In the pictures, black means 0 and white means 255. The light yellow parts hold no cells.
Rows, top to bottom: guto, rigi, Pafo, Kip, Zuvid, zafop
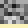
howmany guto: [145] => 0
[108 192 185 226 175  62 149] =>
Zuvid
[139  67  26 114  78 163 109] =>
Kip
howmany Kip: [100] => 2
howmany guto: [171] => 5
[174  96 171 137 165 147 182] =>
guto

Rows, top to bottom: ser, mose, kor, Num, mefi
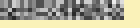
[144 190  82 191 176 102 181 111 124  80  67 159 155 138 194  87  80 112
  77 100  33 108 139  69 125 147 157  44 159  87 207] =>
mose
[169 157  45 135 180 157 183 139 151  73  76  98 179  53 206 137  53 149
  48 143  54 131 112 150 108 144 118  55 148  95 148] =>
Num
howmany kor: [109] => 2
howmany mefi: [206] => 2

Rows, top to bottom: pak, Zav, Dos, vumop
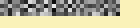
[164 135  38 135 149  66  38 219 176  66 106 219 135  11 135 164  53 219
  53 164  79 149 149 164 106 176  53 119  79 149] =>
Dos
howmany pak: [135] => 5

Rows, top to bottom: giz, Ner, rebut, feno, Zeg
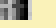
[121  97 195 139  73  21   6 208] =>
giz
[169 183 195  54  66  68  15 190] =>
Ner
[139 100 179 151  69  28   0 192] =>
feno
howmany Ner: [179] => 3

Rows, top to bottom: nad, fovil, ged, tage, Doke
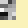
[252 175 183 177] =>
ged
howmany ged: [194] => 0
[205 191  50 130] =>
nad
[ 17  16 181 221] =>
tage

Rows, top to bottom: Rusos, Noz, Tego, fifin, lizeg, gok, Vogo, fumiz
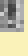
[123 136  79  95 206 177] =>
Vogo
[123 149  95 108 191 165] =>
Rusos
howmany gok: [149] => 3
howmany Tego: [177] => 3
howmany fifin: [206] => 2
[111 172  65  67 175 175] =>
Tego

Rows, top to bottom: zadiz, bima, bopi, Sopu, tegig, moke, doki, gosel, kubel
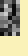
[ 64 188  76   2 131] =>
bima
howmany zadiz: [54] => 2
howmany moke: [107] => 2

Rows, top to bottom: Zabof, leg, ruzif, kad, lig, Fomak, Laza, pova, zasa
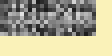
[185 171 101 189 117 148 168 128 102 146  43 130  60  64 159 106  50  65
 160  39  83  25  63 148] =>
zasa
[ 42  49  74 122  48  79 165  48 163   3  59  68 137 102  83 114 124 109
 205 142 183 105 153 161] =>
Zabof

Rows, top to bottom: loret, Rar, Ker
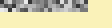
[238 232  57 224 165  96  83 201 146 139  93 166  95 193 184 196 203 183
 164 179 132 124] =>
Ker
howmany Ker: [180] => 4

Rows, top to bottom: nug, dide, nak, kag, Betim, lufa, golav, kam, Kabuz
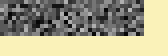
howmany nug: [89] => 13
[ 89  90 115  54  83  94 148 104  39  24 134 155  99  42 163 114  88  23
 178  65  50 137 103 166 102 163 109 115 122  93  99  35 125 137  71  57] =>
golav
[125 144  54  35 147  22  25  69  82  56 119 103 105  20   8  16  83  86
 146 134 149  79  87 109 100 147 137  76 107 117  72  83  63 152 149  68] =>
dide
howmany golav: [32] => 3
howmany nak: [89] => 11

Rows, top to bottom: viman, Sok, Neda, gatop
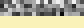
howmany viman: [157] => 4
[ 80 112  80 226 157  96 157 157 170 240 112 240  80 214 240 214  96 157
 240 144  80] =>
viman
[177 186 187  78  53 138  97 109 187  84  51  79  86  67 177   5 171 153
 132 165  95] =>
gatop
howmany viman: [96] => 2
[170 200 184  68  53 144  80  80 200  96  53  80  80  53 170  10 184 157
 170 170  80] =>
gatop
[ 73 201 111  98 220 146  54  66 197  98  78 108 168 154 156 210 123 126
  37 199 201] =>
Sok

